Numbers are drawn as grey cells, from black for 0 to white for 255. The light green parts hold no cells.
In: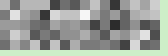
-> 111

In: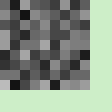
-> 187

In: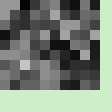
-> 119

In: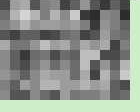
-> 137

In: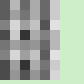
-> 75
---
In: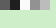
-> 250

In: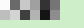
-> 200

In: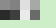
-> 223

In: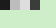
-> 221

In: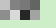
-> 120

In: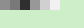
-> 47
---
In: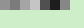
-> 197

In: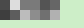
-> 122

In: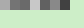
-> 200

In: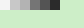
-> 117

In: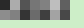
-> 118

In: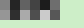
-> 67
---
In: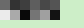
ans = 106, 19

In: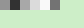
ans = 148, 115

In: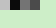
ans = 193, 75

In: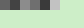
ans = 99, 194

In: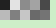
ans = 33, 116

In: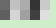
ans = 105, 223

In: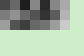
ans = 72, 202

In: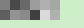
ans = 127, 176

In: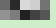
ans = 106, 86
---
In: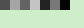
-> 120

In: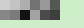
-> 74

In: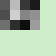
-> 14

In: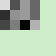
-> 5

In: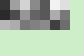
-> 64

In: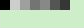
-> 85
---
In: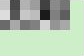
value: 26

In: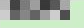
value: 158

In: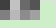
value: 184

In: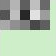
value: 39

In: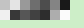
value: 45

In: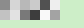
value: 61

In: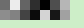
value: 212
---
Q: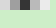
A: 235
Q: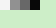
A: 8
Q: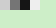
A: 238
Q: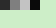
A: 10
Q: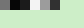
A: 49
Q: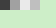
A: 191
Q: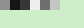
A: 197
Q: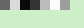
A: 157
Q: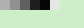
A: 230
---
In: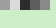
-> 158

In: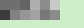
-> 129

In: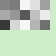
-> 56

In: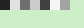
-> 110

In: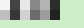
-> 55

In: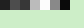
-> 55

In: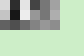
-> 79

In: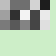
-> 122

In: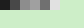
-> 72

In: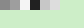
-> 158
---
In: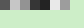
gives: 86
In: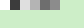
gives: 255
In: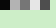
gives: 7
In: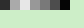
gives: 45
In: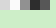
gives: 216
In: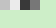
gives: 194
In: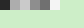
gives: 40
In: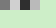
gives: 121
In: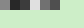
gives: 135
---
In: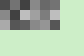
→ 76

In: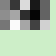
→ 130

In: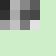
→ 39

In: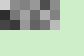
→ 208

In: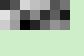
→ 45

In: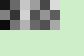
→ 22

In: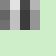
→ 130

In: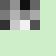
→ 89

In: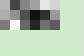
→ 182
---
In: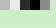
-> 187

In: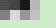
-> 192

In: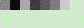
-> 169

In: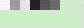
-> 228

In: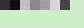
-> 193

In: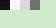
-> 217

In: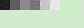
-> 197

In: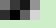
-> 148
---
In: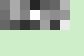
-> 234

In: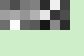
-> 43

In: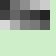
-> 89

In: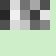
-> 133

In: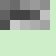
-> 163

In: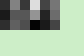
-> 68

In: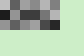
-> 39

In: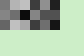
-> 21
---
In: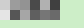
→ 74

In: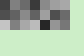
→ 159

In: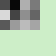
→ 68

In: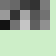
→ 166

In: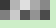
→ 223

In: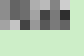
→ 67

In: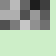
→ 80

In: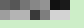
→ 147
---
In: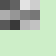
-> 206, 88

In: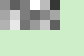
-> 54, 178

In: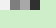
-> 48, 241

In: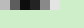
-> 228, 187

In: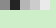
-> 234, 138

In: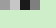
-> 127, 157
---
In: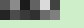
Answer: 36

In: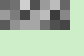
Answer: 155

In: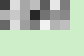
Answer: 179

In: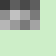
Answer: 142

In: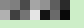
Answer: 177

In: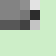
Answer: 131
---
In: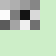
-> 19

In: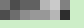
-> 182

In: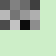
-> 152

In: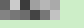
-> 119

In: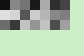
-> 136

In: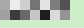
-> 218

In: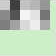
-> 227

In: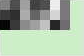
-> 213

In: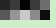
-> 139

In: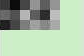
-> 45
